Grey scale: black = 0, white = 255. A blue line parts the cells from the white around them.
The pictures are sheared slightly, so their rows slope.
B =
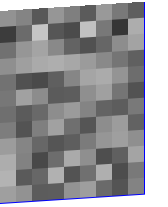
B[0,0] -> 146
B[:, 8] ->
[94, 173, 163, 96, 109, 82, 121, 98, 143, 164, 121, 131]
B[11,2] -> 92
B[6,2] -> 105
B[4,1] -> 81
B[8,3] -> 85
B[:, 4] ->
[127, 75, 99, 167, 134, 93, 155, 111, 94, 170, 83, 147]
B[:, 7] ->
[121, 54, 141, 117, 148, 117, 93, 156, 159, 96, 77, 84]
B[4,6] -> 171
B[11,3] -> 93
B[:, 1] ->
[132, 107, 150, 159, 81, 161, 91, 83, 133, 130, 90, 146]
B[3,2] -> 170
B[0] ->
[146, 132, 88, 150, 127, 91, 153, 121, 94]
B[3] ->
[143, 159, 170, 174, 167, 155, 137, 117, 96]
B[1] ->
[60, 107, 197, 86, 75, 193, 120, 54, 173]
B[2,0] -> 113
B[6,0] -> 111
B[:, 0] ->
[146, 60, 113, 143, 114, 119, 111, 125, 156, 173, 179, 159]
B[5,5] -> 143
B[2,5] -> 81
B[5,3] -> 91
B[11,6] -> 106
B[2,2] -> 164
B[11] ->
[159, 146, 92, 93, 147, 158, 106, 84, 131]
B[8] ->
[156, 133, 103, 85, 94, 123, 150, 159, 143]

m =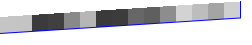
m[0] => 197
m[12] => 189
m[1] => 196
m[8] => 103
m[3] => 64

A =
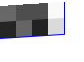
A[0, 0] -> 104
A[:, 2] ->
[78, 34]
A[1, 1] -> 101

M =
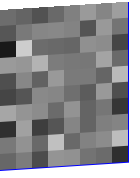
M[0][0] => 109
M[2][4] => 102
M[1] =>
[86, 121, 134, 136, 131, 84, 153, 116]
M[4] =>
[79, 135, 98, 153, 122, 122, 101, 186]
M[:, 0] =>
[109, 86, 25, 154, 79, 69, 166, 48, 121, 103]
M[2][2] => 108
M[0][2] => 82
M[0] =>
[109, 100, 82, 105, 128, 154, 133, 158]
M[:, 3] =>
[105, 136, 105, 124, 153, 134, 107, 85, 192, 148]
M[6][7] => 54
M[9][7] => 47
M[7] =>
[48, 161, 62, 85, 133, 100, 127, 132]
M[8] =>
[121, 146, 105, 192, 105, 130, 140, 189]
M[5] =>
[69, 85, 137, 134, 111, 92, 153, 79]
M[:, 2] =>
[82, 134, 108, 179, 98, 137, 140, 62, 105, 76]
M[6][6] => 118

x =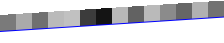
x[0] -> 122
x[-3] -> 102
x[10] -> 139
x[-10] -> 193
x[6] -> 20

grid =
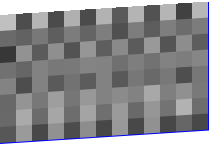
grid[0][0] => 192
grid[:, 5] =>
[75, 100, 150, 132, 92, 152, 164, 141]
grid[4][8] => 119
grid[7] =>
[87, 154, 72, 145, 76, 141, 71, 153, 72, 145, 71, 102, 72]
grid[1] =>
[106, 98, 120, 94, 124, 100, 126, 80, 125, 93, 126, 108, 124]
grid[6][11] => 178
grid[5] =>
[104, 148, 120, 158, 118, 152, 130, 139, 130, 168, 127, 144, 121]
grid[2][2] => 91
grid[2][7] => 138
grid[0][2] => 181
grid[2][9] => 153
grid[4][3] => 90
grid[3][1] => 102
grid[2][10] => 84
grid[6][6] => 111
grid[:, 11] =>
[65, 108, 141, 125, 78, 144, 178, 102]
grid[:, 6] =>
[178, 126, 94, 130, 130, 130, 111, 71]
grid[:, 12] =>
[183, 124, 93, 134, 119, 121, 109, 72]
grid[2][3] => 143
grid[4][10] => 120
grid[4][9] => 105
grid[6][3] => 166
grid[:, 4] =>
[176, 124, 83, 121, 114, 118, 109, 76]
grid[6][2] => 107
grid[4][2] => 130

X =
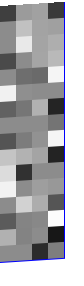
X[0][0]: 63
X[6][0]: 97
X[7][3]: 116
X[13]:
[91, 132, 136, 253]
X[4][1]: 110
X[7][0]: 140
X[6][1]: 118
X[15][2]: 43
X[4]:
[140, 110, 106, 245]
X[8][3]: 245
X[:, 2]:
[161, 163, 164, 165, 106, 140, 177, 140, 146, 164, 140, 158, 173, 136, 140, 43]
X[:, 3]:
[58, 160, 174, 185, 245, 140, 36, 116, 245, 35, 140, 152, 85, 253, 23, 126]
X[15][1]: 140
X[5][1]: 143
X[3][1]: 140
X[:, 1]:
[155, 193, 233, 140, 110, 143, 118, 140, 124, 178, 49, 140, 210, 132, 131, 140]
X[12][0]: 140
